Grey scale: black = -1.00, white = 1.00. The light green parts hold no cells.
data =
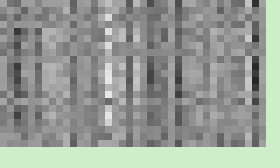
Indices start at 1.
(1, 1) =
0.29
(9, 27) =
0.19
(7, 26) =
-0.18
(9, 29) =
0.08
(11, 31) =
0.29
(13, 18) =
0.46
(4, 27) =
0.21
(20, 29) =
-0.12
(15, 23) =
0.11
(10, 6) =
-0.24
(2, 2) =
0.22
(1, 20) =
0.44
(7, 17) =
0.03
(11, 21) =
0.19
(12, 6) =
-0.14
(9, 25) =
0.22
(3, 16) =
0.72
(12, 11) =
-0.21
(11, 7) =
0.31
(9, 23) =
-0.03
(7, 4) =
0.23
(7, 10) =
-0.02
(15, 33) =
0.22
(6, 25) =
0.29
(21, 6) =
0.22
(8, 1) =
-0.10
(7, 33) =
0.06
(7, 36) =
0.07
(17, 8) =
0.40
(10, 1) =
0.22
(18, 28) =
0.13
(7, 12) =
0.09
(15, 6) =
0.18
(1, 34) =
-0.13
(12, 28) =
0.27
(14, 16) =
0.81
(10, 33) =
0.21
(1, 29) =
0.13
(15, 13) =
0.26

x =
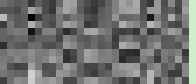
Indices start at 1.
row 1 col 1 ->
-0.13
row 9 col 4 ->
-0.04
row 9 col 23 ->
-0.54
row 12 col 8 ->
0.25
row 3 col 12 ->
-0.13
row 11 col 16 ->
-0.24
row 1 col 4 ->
-0.25
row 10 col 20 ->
0.20
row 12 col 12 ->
-0.07
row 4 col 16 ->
-0.16
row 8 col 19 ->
-0.64
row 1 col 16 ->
-0.24
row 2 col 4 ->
-0.22
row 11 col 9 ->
0.19
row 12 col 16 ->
-0.05
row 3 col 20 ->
-0.14
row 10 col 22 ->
-0.03
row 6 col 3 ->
-0.17
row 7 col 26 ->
-0.35
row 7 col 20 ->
0.13
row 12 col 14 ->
0.24
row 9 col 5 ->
0.09
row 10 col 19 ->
0.24
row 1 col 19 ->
0.16
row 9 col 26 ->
0.23
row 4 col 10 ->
0.28
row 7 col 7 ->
-0.36
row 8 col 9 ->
-0.03
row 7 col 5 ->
-0.14
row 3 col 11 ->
-0.09
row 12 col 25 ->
-0.28
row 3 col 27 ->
0.03
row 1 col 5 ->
-0.56
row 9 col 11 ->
-0.49
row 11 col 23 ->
0.07
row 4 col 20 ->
0.04
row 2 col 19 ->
0.27
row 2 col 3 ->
-0.43

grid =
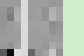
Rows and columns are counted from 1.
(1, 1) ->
0.22
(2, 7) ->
0.15
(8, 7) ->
0.26
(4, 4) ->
0.72
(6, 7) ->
0.22
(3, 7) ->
0.15
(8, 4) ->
0.72
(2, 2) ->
0.05
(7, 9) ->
0.26
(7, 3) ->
0.27
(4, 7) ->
0.27
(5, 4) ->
0.72
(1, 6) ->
0.23
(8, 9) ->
0.14
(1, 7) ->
0.23
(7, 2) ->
0.16
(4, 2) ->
0.22
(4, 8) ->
0.11
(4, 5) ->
0.26
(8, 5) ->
-0.19
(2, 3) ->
0.33
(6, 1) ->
0.22
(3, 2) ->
-0.03

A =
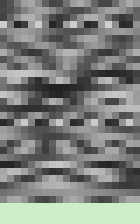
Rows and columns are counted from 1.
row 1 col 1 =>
-0.47
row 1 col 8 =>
-0.47
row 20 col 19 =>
0.06
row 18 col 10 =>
0.06
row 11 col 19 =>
-0.60
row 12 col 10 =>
0.31
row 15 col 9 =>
0.24
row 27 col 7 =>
0.36
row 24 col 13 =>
-0.27
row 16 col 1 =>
-0.45
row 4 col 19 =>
-0.63
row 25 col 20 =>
-0.63
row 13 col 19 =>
0.15
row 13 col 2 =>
-0.24
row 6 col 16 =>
-0.20
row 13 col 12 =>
-0.63
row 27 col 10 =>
0.37
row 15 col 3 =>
0.37
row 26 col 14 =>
0.01
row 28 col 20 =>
-0.15
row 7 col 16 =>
-0.07
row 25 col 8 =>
-0.61
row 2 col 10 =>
-0.30
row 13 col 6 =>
-0.64
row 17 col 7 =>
-0.08
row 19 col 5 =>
-0.31
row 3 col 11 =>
-0.21
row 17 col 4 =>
-0.25
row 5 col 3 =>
0.20
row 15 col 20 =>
0.24
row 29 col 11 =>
0.34
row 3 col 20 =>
-0.21
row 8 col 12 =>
0.22
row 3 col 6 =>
0.22
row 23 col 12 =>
0.08
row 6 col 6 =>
0.03
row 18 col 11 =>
-0.66
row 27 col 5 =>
0.15
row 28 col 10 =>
0.19
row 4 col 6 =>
0.61

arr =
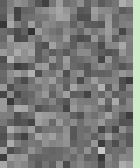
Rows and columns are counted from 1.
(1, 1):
-0.26
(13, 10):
-0.26
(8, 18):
0.16
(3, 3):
-0.46
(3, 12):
-0.38
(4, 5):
0.24
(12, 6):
0.15
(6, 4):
-0.38
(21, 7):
0.14
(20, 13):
-0.05
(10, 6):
0.16
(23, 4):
0.19
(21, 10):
0.14
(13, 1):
0.20
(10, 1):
-0.26
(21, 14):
0.18
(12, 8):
0.22
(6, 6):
-0.11
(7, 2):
0.09
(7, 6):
-0.27
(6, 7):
0.12
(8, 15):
-0.26
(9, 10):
0.23
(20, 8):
0.25
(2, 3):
-0.48
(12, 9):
-0.10
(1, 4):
0.06
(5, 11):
-0.01
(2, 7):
0.10
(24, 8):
-0.25
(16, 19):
0.02
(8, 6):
-0.29
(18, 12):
-0.14
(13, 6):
-0.09
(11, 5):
0.39
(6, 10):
0.20
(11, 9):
0.14
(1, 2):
-0.02
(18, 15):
0.20
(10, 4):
-0.43

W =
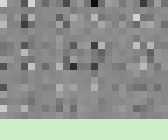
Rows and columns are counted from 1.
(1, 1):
0.69
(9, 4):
-0.02
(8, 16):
0.02
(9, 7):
0.10
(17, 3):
0.07
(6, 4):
0.09
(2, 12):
0.06
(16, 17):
0.13
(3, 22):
-0.07
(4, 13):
0.10
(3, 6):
0.05
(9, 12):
0.07
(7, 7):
-0.03
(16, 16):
0.06
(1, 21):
-0.53
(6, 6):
0.05
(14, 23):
0.08
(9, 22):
-0.13
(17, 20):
0.11
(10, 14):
-0.50
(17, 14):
0.06
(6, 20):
-0.04
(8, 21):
0.03
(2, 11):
-0.02
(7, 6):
0.05
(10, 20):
0.19
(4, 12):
0.16
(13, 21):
-0.12
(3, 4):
-0.25
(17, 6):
0.05
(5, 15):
0.13
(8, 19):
0.10
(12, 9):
0.09
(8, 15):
-0.24
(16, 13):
0.13
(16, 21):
-0.08
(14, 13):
0.12
